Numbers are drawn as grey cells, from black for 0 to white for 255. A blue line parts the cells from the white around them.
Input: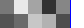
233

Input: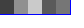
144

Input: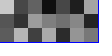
71

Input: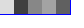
63

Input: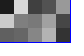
216

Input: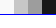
199

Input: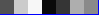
203
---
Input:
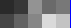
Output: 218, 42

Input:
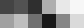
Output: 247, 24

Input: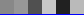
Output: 199, 33

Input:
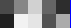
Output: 242, 32

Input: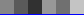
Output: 196, 49

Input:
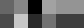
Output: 199, 0
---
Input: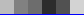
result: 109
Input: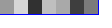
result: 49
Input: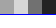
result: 113
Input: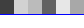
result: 187
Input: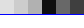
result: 177
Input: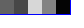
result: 215
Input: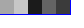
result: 27
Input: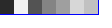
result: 83
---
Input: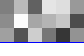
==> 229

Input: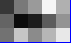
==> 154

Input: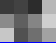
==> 66

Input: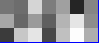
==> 160

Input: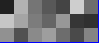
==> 68

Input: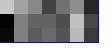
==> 113

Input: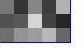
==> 134

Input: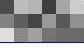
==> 62
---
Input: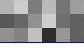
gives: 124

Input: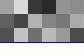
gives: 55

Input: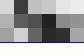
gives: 192

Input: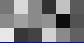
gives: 138

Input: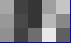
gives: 53

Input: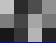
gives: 77

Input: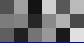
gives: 19
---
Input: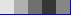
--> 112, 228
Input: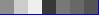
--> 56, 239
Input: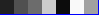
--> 204, 249
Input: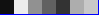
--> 97, 236
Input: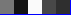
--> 250, 250
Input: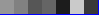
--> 101, 202
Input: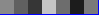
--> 197, 197
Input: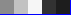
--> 246, 246
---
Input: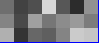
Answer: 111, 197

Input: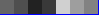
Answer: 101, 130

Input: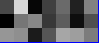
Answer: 71, 124

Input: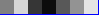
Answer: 128, 228

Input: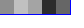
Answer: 142, 102

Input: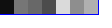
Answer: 15, 176
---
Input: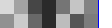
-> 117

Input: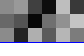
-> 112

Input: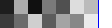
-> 80

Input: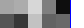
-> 215

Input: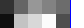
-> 151

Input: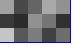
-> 145
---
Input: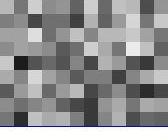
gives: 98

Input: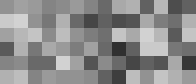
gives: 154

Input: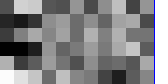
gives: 134

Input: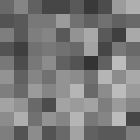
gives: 126

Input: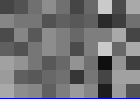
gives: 82
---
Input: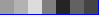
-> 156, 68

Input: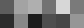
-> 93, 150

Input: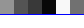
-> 148, 113

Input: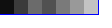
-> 15, 195

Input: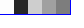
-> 253, 125

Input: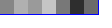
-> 134, 107

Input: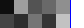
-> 14, 194

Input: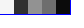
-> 245, 11
